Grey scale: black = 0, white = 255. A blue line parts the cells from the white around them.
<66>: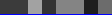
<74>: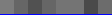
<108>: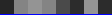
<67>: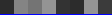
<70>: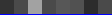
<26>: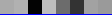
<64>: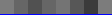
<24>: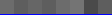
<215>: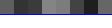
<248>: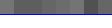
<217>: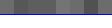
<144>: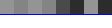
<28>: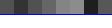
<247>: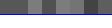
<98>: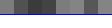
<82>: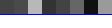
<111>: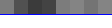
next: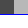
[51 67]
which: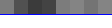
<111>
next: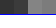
[67 30]
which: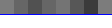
<64>

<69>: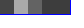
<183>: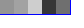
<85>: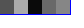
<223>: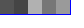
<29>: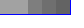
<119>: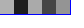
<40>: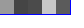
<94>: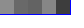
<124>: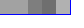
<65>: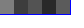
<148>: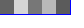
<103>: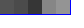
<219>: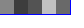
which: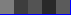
<65>
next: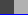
[119 154]
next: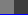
[83 41]
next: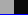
[105 134]
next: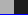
[170  69]

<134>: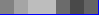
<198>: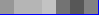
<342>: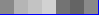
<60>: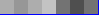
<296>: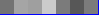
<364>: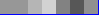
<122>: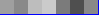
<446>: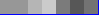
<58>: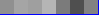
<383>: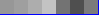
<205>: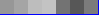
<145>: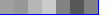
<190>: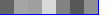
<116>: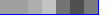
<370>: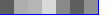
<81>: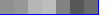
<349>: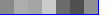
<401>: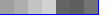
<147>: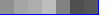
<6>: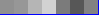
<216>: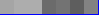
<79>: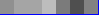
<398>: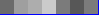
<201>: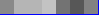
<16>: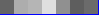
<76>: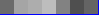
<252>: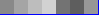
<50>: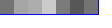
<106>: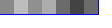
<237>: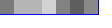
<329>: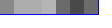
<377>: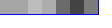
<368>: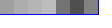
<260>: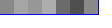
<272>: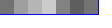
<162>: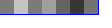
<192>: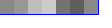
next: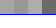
[ 79 137]
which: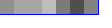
<79>
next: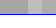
[107  67]
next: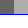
[181 223]
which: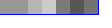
<446>
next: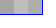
[107  67]
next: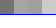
[123  87]

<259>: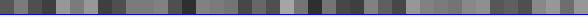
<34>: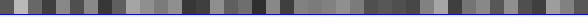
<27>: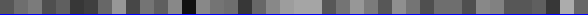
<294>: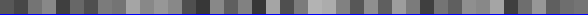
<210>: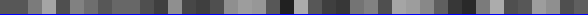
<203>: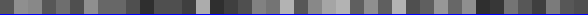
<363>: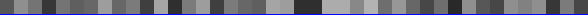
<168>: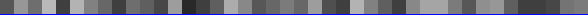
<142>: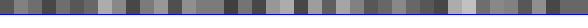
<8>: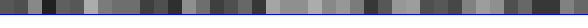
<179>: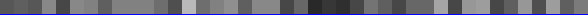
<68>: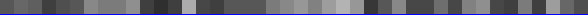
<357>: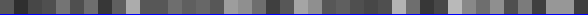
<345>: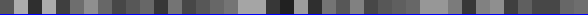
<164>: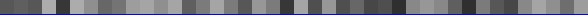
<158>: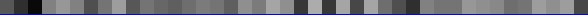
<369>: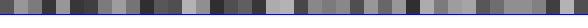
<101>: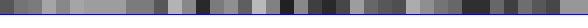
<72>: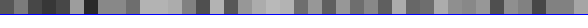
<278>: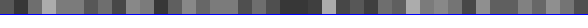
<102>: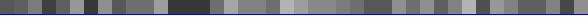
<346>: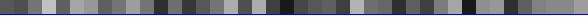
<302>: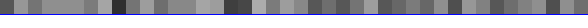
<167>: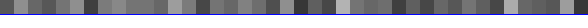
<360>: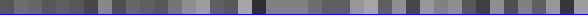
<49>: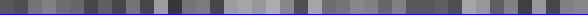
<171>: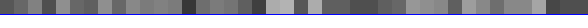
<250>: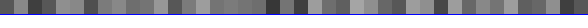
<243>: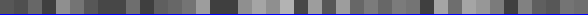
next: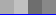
[129  87]
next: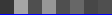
[ 47 136]

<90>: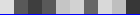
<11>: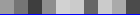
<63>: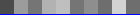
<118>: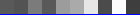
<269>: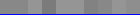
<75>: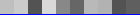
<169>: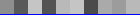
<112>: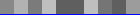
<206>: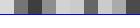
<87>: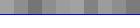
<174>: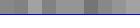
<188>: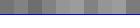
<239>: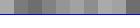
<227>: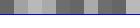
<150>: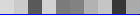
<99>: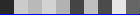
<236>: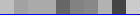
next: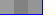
[156 123]
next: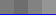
[162 142]
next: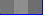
[210 110]
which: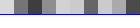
<206>
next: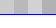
[ 68 191]
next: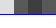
[197 210]

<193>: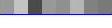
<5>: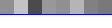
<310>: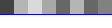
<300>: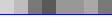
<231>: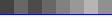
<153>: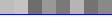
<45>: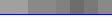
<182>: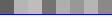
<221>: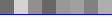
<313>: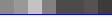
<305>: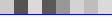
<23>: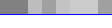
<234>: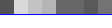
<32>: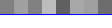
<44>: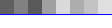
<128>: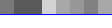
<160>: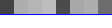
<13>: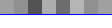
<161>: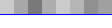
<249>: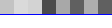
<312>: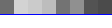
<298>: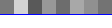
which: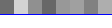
<221>
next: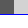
[168 152]
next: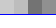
[83 75]
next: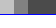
[83 59]
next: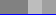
[195 203]
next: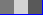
[152 109]
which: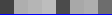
<160>

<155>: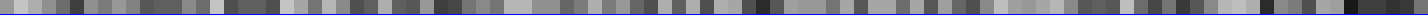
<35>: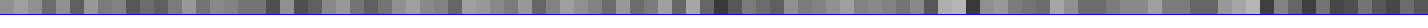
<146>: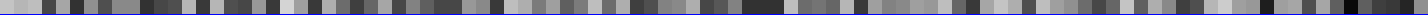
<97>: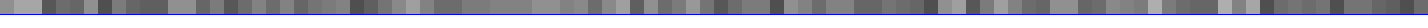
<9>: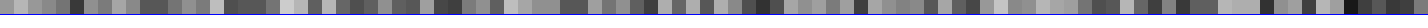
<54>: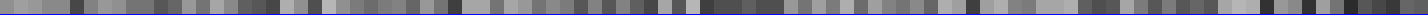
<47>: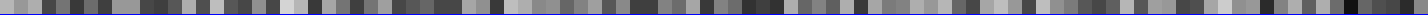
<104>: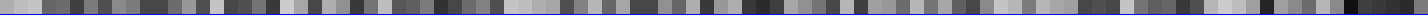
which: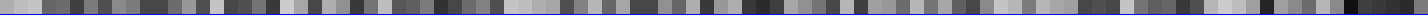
<104>
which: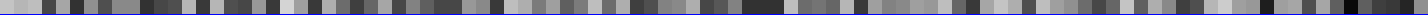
<146>
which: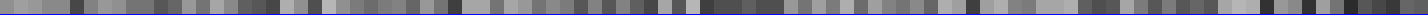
<54>

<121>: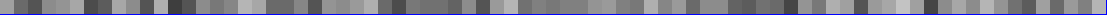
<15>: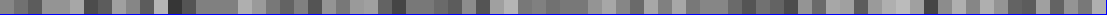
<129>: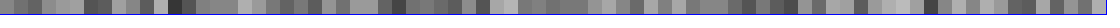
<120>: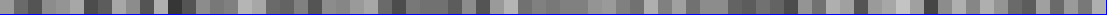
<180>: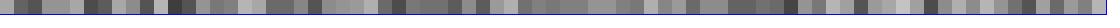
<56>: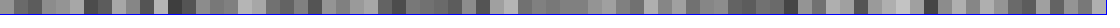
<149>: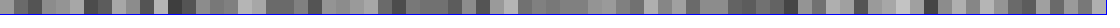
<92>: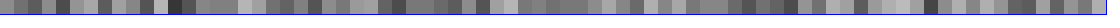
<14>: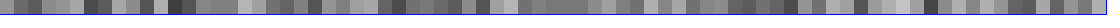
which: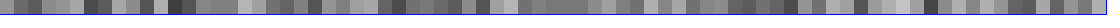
<14>
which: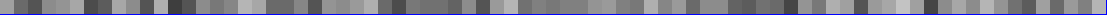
<121>

